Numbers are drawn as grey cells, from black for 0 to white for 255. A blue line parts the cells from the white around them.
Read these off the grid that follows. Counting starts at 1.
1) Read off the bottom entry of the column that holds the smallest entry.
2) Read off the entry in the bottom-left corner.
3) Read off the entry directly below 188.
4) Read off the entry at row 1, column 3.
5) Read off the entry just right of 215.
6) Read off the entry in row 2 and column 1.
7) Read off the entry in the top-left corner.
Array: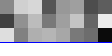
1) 11
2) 222
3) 175
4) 215
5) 85
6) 64
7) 137

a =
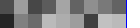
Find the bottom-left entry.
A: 37
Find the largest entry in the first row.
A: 165
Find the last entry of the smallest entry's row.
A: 186

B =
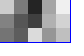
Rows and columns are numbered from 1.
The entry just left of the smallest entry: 123
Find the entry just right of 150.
191
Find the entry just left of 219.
93
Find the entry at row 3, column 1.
116

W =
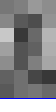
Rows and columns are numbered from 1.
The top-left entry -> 119
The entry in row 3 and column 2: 56
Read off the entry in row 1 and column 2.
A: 127
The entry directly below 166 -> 56
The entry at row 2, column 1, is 135
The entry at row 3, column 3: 105
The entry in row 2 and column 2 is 89
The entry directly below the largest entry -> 160

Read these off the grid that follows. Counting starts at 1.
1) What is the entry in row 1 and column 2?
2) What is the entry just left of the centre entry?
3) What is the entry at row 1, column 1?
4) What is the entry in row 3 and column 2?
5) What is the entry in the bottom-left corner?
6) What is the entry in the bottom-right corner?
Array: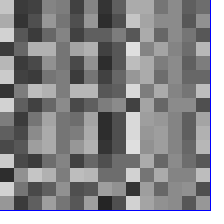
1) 59
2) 95
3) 197
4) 87
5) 151
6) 151

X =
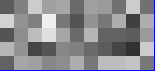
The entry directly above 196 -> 49
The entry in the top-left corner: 92
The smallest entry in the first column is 84
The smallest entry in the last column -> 113
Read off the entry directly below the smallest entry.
196
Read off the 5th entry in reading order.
166
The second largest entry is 223
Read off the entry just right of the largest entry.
120
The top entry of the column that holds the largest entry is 160
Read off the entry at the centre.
106
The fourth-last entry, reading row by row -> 189
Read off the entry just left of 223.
189
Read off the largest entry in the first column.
210
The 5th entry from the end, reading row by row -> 120
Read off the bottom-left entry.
98
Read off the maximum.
239
